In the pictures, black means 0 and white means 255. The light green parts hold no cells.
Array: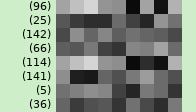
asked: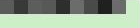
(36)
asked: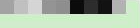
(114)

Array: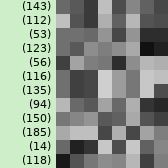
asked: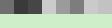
(116)
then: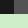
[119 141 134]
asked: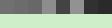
(53)
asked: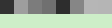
(56)
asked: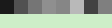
(118)
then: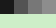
[134 183  64]

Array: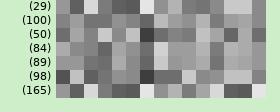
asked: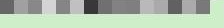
(50)
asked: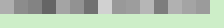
(84)
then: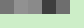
[110 201 138]
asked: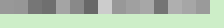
(89)
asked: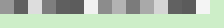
(165)
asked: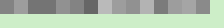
(100)
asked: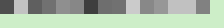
(98)

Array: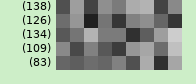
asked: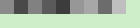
(109)
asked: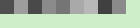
(138)
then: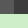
[150 166 109]

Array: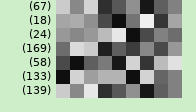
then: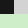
[ 53 187 225]
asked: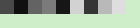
(58)
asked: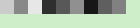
(139)
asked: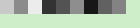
(139)
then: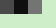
[239  53 165]
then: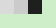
[ 95  61 136]
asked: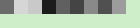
(169)

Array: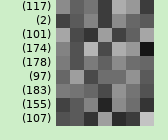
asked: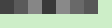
(2)
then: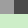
[110 110 146]
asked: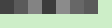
(2)
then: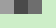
[110 146  90]
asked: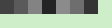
(155)
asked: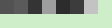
(107)
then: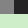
[139 110  52]

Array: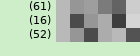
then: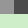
[172 185  83]
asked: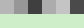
(52)
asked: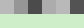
(52)

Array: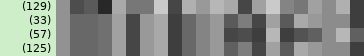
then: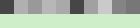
[161 140 176]
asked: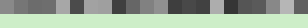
(57)
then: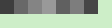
[161  90 169]

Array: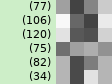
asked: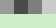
(77)
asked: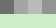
(75)

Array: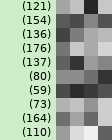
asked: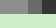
(80)
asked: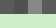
(154)
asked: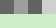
(164)

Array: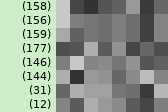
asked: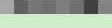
(159)
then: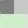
[132 138 118]
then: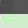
[174  91 146]
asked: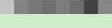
(156)
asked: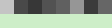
(158)
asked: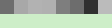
(31)

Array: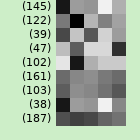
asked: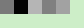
(122)
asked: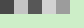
(39)
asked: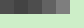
(187)
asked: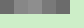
(161)

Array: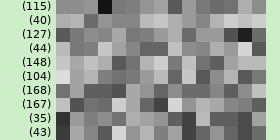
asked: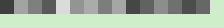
(43)
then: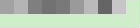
[ 89 141 180]

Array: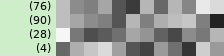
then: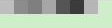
[104 182 134]
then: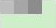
[127  85 182]
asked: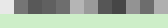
(28)
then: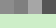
[ 59 182 104]

